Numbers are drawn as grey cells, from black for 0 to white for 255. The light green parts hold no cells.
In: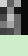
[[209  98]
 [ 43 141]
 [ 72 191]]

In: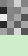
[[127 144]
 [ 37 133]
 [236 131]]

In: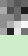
[[134 113]
 [170  79]
 [143 140]]

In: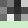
[[ 96 123]
 [135  64]
 [109 233]]

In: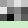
[[159 183]
 [230 112]
 [ 74  14]]

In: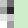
[[197 109]
 [156  42]
 [229 202]]

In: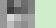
[[151  83]
 [149  62]
 [151 215]]

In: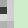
[[165 206]
 [ 58 208]
 [216 208]]
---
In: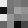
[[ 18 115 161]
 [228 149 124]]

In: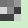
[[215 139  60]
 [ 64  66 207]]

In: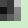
[[ 17  56 133]
 [ 65  94 128]]

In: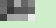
[[110  56  84]
 [ 65 165 168]]

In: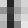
[[147  66 155]
 [193  51 189]]

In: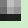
[[108 167 148]
 [ 28  33  32]]

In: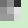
[[147 178 225]
 [154 156 219]]
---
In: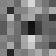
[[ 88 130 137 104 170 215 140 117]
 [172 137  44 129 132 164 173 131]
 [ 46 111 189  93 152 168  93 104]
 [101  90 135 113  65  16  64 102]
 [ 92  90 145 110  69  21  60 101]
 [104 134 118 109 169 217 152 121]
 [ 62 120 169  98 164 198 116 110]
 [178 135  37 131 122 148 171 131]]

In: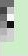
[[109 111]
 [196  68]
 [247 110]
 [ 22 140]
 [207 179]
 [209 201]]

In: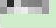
[[160 175  43 207 137 131 127]
 [156 147 201 228 236 205 198]]

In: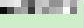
[[166 218 225 235 145  91 190 199 146 148 209]
 [125  13  71 153 165  55 198 142 175 183 254]]

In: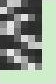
[[ 49  85 201 194  82  50]
 [ 43 219 113  53  44  47]
 [ 53  45  63 156 225 116]
 [ 45 139 227 133  59  45]
 [ 47 172 219 108  48  44]
 [ 70  47  52 102 218 176]
 [204  46  44  50  85 194]
 [ 39 129 230 145  56  48]
 [ 49  50 104 217 172  71]
 [128  43  48  61 148 228]]

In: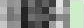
[[129 176 145 152  60 117  68  96  63 225]
 [164 191 120 148  36  89  78  47 136 210]
 [132 172 116 128  38 112  96  93  74 138]
 [137 198 142 147  31  63  82  39 156 214]]

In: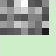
[[134 145  91 209 252  91  79]
 [ 91 175 152 192 208 152 184]
 [ 74  88 131  95  83 131 128]
 [192 157 143 202 181 143 113]
 [ 29  79  87  95 145  87 104]]

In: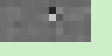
[[107 102 107 102 108 108 106 109 100 106 106 103 103]
 [126 112 119 118 108 107 105 102  36 133 110 114 118]
 [107 109 115 115 109 106 113 120 196  88 116 122 118]
 [105 111 111  98 107 111 106 109  99 115 104 106 109]
 [104 110 117 114 109 116 113 110 108 125 103 108 109]
 [110 109 114 107 109 108 108 109 102 112 112 110 119]]
